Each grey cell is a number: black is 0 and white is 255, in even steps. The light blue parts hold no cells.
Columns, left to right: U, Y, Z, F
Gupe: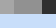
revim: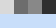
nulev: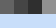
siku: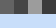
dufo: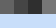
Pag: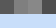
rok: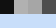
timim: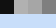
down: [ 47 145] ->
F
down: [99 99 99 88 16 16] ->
U
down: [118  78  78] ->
F
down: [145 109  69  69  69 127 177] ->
Y
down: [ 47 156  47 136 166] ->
Z

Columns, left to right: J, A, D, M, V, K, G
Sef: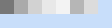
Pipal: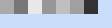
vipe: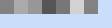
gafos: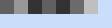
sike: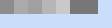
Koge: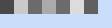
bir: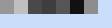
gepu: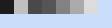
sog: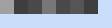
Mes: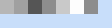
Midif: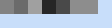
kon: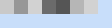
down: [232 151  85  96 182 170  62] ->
M
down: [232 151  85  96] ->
M
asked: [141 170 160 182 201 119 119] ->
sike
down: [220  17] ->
K
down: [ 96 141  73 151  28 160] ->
J
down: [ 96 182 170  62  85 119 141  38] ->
M
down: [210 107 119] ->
K

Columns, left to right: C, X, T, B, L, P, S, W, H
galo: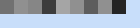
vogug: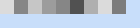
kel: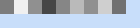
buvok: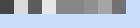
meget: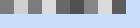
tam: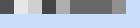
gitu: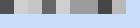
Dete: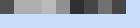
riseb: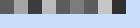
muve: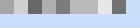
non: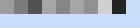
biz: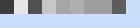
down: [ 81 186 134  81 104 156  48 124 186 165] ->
P
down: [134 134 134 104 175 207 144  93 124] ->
L
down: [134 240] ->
X
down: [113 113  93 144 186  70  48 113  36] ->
H
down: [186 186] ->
B
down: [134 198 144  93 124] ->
T
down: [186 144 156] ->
S

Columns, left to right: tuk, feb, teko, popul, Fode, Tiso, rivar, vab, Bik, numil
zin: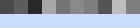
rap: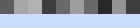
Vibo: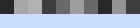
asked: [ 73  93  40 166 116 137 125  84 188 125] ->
zin
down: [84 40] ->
vab
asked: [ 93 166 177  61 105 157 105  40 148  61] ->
rap

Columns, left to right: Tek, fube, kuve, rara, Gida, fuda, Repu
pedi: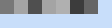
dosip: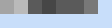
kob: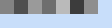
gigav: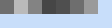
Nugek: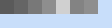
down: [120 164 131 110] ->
Tek
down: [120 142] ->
Repu
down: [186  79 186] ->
fube
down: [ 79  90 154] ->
kuve

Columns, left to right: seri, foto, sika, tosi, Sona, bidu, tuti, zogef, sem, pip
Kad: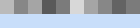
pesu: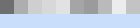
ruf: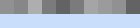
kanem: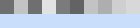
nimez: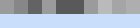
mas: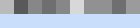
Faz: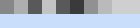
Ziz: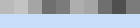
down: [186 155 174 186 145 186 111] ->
zogef
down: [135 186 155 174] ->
zogef
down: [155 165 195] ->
tuti
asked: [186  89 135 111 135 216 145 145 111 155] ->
mas
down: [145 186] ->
zogef
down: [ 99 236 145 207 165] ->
sem

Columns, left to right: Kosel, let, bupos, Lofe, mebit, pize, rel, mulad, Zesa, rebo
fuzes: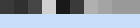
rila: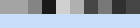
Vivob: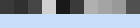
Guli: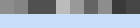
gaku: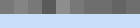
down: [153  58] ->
Zesa
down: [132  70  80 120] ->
bupos
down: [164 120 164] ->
mulad

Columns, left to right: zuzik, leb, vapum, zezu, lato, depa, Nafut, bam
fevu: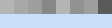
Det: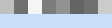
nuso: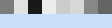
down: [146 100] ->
depa
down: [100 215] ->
depa
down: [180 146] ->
lato
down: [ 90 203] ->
bam

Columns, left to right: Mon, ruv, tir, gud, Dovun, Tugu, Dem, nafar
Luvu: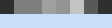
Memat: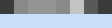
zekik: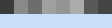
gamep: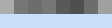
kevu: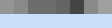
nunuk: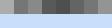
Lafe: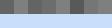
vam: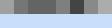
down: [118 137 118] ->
ruv
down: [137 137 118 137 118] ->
ruv
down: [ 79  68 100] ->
Tugu
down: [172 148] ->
Mon
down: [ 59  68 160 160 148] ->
nafar
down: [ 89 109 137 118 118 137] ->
Dem

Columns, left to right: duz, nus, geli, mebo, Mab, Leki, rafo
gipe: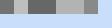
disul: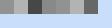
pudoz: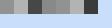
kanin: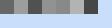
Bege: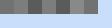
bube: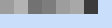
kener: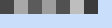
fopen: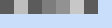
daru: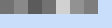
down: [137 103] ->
rafo
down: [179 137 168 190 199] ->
Leki
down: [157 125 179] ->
nus
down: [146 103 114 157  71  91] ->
duz
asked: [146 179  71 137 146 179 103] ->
disul

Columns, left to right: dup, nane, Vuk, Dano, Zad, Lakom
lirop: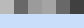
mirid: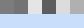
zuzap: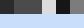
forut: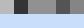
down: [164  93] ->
Dano
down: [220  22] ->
Zad
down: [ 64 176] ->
Lakom

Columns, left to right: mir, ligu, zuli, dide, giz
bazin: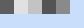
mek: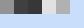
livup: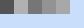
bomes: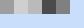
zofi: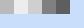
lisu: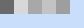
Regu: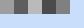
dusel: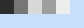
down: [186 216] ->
zuli
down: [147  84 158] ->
mir
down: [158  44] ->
mir
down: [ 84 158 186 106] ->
mir
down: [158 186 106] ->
mir
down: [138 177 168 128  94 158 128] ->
giz

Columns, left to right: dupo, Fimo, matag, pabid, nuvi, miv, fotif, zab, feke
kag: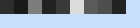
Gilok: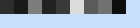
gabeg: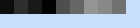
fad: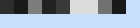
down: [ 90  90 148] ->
fotif
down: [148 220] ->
fotif
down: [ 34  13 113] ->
feke
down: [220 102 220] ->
miv
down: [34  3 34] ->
pabid
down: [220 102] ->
miv

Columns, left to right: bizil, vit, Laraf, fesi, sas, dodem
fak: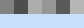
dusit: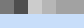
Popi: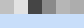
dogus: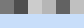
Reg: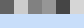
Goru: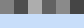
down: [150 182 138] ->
fesi
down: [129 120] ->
bizil

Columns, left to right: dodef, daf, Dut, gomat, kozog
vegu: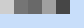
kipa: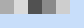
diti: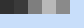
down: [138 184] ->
gomat
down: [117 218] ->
daf

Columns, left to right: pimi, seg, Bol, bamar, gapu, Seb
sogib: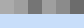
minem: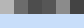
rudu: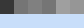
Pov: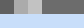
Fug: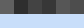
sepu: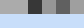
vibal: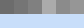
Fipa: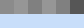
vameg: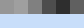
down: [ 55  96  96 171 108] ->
pimi
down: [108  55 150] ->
bamar
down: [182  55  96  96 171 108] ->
pimi
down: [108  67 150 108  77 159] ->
Seb
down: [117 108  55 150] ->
bamar
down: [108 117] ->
seg
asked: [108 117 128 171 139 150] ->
vibal

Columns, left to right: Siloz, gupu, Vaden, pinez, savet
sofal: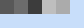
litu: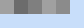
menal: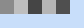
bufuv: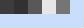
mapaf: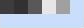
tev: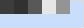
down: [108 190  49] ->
gupu
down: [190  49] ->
gupu
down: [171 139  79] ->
savet
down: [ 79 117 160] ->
savet
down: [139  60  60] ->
Siloz
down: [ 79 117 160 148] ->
savet

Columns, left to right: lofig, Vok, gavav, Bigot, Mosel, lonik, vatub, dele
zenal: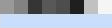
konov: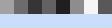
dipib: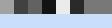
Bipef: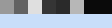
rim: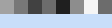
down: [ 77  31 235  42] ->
Mosel
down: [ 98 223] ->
gavav
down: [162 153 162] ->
lofig
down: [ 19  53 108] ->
Bigot
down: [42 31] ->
Mosel

